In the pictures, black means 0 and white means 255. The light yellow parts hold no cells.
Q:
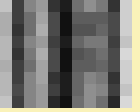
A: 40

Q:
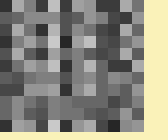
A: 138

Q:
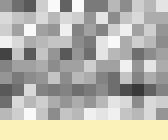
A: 217

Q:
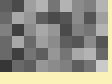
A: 117

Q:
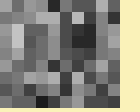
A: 75

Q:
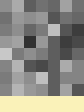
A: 162

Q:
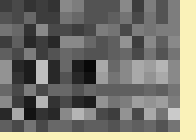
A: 83
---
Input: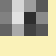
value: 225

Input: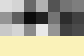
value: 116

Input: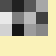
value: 126

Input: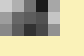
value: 92

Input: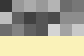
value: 75

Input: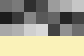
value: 101
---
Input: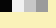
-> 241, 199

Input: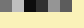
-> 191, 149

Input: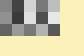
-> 232, 223

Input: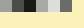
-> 221, 168

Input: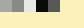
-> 232, 167

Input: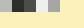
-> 239, 186

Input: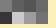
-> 202, 157

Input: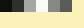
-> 249, 165

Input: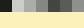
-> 204, 172

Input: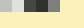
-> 224, 193
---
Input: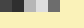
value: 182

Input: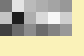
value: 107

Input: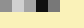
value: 165

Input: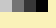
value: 116

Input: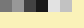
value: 24

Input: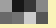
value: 114

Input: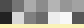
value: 237
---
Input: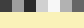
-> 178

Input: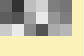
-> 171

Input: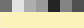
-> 132

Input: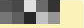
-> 192

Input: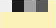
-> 163

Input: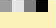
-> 127

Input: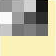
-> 127

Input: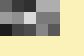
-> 134

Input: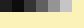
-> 148

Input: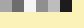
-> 189
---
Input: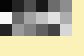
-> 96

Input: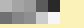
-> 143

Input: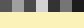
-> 51

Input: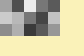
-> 58

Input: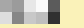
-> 200

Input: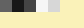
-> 68

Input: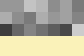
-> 93

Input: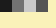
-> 114

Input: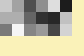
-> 153

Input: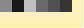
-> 106
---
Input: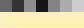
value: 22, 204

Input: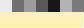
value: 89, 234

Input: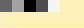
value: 2, 245

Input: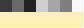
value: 206, 248

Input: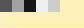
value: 21, 238

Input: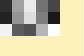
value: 222, 253

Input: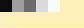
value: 108, 250

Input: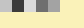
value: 218, 218
